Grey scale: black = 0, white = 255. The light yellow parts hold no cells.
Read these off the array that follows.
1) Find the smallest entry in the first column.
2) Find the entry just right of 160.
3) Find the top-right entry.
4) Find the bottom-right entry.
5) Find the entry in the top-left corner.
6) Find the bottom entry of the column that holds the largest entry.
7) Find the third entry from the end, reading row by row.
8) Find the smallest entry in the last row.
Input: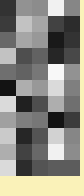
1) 19
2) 127
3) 134
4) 92
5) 51
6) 92
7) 84
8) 44

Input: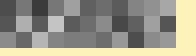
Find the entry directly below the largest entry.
132
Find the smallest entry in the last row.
78
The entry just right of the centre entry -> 139
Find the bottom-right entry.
152
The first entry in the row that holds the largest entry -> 84
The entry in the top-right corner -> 168
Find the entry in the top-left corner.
78
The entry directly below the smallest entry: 90
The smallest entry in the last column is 84
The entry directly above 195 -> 118

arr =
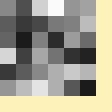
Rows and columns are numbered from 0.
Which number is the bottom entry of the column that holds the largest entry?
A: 174
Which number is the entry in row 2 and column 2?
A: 128
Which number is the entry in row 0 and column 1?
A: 80
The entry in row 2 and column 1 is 27
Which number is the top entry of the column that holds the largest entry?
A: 250
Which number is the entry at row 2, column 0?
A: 100
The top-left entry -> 136
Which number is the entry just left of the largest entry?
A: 209
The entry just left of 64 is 215
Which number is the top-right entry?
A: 162
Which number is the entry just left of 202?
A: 174
